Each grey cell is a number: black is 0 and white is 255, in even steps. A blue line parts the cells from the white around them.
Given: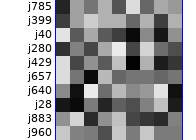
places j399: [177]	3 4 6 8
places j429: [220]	0
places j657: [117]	1 5 6 8
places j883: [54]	6
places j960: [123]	2 5 7 8

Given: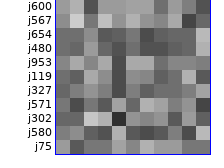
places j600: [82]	2 10
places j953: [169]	1 3 5 6
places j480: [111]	0 5
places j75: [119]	2 3 9 10
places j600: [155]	0 3 4 8

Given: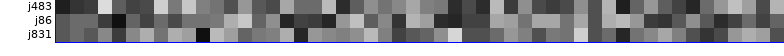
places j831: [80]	29 30 34 38 45 51
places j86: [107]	1 2 7 49
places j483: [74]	6 15 29 34 36 50

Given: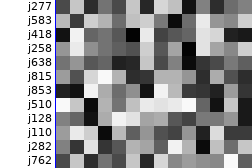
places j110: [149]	6 9
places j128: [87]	8
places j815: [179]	4 7 8
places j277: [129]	10 13
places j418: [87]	4 8

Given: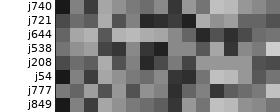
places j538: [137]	5 8 9 13
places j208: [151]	10 11 12 13
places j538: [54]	4 6 12

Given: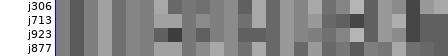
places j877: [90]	1 21
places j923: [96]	7 10 13 14 22 26 27
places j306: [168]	7 14 18 27
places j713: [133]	5 17
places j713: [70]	21 25
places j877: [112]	4 13 25
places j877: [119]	9 20 23

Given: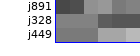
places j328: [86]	4 5
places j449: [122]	0 1 2
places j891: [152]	3
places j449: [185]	5
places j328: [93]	3
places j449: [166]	3 4
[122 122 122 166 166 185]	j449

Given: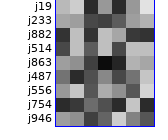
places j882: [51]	0 2 6
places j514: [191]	1 3 5 6
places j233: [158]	1 5
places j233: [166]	0
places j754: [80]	3

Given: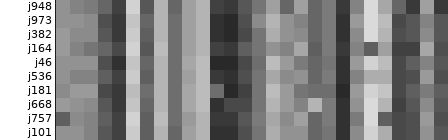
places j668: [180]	7 15 18 23
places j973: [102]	6 18
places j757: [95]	0 3 6 23
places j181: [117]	14 17
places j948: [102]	3 8 16 18 24

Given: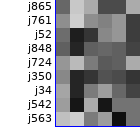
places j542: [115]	4 5
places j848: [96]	0 2 4

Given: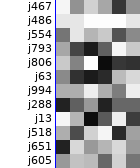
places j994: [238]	2 5
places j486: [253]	2 3 4
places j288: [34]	0 3
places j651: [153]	2 5

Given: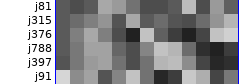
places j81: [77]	1 6 7 10
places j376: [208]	12
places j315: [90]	0 6
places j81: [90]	0 2 8

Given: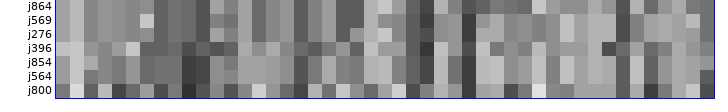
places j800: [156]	6
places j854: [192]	31 34 36 41
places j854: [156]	0 15 33
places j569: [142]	4 23 27 33 35

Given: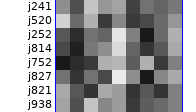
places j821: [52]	2 5 7
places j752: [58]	2 7

